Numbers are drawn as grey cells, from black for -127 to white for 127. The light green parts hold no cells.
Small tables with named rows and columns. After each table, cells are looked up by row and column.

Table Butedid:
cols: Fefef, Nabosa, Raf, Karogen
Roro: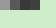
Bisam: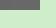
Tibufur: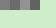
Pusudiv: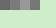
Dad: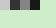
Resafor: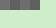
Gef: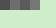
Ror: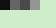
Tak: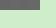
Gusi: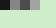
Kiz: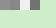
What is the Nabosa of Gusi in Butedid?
6
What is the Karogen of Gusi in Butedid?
35
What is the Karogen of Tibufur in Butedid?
-29
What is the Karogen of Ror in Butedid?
21
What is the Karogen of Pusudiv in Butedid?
-8
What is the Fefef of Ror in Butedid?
-112
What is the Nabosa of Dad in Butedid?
-76
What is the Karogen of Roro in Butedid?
-64
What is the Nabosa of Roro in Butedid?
-38
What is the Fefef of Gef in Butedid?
-48
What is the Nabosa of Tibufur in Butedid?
-19
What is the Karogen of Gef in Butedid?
-8
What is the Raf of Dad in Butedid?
5
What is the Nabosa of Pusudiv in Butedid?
-4
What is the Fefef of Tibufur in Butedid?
-2
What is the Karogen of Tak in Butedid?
-23
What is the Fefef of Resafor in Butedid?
-15
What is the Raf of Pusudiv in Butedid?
24
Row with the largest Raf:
Kiz

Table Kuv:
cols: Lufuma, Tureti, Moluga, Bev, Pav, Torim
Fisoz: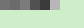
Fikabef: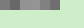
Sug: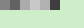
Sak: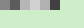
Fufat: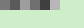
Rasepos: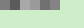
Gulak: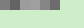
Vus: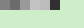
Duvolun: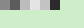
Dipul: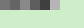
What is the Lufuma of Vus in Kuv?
1
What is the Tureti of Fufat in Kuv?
-37
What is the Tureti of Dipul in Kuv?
-26
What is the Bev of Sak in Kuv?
81
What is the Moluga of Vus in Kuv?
26
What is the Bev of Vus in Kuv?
67

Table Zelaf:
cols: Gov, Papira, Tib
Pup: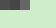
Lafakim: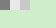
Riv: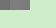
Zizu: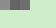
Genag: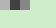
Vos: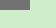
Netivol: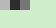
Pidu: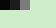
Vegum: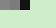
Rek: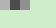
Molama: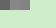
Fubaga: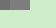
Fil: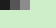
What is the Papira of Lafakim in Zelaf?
105
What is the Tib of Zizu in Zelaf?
-17
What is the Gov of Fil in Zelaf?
-99
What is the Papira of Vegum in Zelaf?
-3
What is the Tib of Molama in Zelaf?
3
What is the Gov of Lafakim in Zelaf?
-2
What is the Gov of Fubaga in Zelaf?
-15
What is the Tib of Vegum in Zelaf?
-109
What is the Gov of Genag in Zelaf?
52
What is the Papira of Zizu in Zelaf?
-27
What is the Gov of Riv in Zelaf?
-13
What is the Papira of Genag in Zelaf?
-62
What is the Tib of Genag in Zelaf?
6
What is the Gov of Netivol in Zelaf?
56
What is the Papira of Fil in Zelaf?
-42
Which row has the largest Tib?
Lafakim

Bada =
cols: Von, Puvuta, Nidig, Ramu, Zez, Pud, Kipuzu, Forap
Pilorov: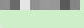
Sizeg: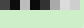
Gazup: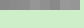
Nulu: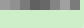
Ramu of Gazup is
22
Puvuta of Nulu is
16
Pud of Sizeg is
42
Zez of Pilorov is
25
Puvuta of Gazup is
11
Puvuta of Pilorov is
-21
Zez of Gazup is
16
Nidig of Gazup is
13
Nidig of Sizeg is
61
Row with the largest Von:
Nulu

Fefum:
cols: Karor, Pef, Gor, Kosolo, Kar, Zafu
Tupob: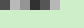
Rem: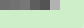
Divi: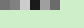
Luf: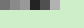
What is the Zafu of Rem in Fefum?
50
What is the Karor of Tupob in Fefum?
-49
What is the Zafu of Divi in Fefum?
-20
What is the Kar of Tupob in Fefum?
-41
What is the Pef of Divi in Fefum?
1
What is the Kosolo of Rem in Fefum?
-33
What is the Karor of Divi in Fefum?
-12
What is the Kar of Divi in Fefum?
31
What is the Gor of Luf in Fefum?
25
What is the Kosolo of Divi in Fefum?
-101
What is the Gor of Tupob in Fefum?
21
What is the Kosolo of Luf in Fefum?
-92
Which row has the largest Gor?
Divi

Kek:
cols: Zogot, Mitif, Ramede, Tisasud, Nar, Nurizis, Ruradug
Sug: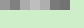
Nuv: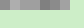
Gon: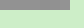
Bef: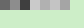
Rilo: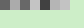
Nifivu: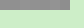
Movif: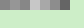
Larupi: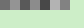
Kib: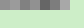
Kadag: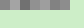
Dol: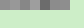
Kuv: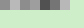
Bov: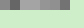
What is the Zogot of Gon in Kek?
19
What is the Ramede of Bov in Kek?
37
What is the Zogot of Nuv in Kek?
15
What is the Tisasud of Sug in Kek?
62
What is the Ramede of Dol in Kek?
7
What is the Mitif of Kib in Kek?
27
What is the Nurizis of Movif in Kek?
13
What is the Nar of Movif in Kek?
40
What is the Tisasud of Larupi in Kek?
12
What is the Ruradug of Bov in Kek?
-12
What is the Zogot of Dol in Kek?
16
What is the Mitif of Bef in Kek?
13
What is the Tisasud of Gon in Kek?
18
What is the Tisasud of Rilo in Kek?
68
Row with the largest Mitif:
Kuv

